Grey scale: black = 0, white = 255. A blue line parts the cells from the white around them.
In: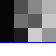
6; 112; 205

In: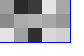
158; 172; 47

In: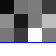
11; 23; 252

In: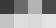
57; 221

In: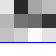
229; 116; 250

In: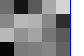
109; 184; 164; 134

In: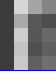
60; 169; 87; 95

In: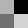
179; 212
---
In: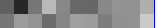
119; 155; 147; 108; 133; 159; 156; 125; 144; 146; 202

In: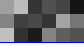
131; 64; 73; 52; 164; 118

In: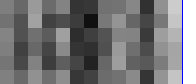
114; 82; 162; 66; 77; 60; 16; 120; 148; 102; 70; 120; 197
127; 65; 104; 69; 138; 52; 48; 80; 154; 111; 76; 146; 165
128; 105; 145; 111; 141; 55; 66; 108; 114; 138; 53; 148; 196

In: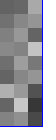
113; 135; 149
137; 131; 195
100; 135; 149
101; 199; 55

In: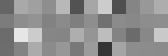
124; 141; 147; 130; 139; 127; 142; 113; 139; 136; 141; 142
109; 131; 171; 139; 151; 121; 155; 53; 165; 141; 140; 139

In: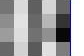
141; 226; 104; 182; 52
103; 210; 90; 223; 125

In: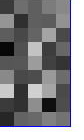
149; 47; 95; 92; 146
8; 80; 195; 61; 103
137; 73; 77; 154; 108
59; 49; 142; 15; 77

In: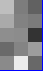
170; 130; 123
106; 132; 157
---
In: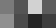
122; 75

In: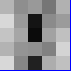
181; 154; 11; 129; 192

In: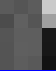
91; 96; 94; 23

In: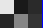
231; 134

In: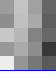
156; 192; 131; 55

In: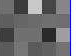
112; 102; 112; 97

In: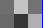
110; 54
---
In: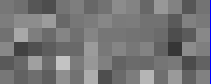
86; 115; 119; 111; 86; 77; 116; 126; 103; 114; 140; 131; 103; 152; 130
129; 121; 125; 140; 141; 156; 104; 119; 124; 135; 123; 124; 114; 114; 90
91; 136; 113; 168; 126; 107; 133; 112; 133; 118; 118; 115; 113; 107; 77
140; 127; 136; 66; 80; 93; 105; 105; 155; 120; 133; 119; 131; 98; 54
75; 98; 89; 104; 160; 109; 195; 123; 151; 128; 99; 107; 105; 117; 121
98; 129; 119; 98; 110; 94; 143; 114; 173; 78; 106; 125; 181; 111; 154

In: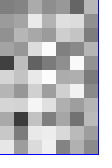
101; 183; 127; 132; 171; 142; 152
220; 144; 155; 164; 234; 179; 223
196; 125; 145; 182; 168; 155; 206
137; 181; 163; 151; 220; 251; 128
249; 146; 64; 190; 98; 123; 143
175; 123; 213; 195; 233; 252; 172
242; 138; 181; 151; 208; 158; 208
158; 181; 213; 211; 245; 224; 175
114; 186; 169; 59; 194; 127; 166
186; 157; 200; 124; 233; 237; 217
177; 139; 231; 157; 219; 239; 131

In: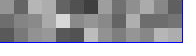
135; 95; 149; 101; 182; 173; 99; 81; 63; 158; 113; 143; 171
109; 116; 110; 132; 138; 170; 216; 138; 149; 137; 100; 175; 109
182; 173; 89; 121; 146; 152; 88; 82; 188; 146; 126; 149; 135

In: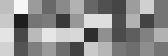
208; 116; 190; 246; 155; 104; 138; 178; 102; 80; 69; 157
67; 116; 201; 30; 117; 123; 57; 152; 223; 222; 78; 178
129; 178; 228; 72; 186; 230; 212; 216; 46; 144; 75; 94
142; 116; 210; 84; 127; 155; 109; 65; 202; 182; 120; 110

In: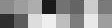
204; 122; 139; 157; 173; 26; 114; 100
233; 158; 47; 92; 221; 238; 190; 125

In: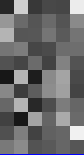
70; 236; 39; 207; 56; 72
84; 138; 151; 106; 85; 106
90; 116; 180; 86; 87; 117
109; 110; 117; 125; 70; 75
130; 83; 82; 69; 107; 66
164; 73; 23; 180; 29; 138
160; 68; 136; 60; 93; 141
124; 102; 103; 180; 40; 77
170; 106; 65; 23; 164; 101
102; 241; 80; 127; 66; 97
102; 86; 121; 139; 83; 89
